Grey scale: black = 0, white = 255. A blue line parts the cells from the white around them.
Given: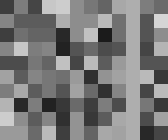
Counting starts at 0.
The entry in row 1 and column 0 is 133
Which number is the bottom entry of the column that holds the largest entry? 69
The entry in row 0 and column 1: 125
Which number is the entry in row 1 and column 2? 92
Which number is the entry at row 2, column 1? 112
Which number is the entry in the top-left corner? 62
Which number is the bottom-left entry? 154
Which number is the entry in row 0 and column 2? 69
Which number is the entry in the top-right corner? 106
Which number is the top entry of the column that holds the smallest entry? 100
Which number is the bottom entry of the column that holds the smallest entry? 168
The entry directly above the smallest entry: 186
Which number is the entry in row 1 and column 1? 92
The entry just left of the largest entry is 84
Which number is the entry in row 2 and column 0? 62

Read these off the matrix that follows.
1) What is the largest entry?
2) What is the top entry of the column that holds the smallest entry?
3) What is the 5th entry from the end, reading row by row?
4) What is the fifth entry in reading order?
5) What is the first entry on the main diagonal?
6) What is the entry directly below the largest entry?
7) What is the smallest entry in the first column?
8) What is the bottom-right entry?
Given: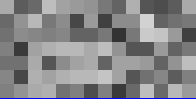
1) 210
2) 99
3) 105
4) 162
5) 170
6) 202
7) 105
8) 154

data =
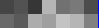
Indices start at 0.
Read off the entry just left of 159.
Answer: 173
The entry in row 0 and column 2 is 54
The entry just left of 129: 181
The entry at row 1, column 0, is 105

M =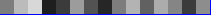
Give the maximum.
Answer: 216
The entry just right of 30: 59

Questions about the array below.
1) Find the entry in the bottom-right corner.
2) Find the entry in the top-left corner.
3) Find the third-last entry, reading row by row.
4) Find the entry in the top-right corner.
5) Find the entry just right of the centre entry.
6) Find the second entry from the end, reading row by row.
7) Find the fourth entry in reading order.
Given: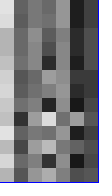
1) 86
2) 226
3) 127
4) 64
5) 150
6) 78
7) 105

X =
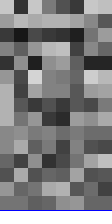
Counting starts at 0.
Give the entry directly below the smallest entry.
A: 95
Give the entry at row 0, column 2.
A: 199
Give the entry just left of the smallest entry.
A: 57
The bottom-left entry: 116
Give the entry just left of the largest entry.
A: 73
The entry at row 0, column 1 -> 50
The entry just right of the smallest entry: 73
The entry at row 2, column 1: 23
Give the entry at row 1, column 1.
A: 184
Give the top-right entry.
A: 191
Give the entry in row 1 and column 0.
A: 156
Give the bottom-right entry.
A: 102
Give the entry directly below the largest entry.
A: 163
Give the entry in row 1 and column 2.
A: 170
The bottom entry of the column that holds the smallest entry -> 116
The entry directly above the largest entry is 31
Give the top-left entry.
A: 199
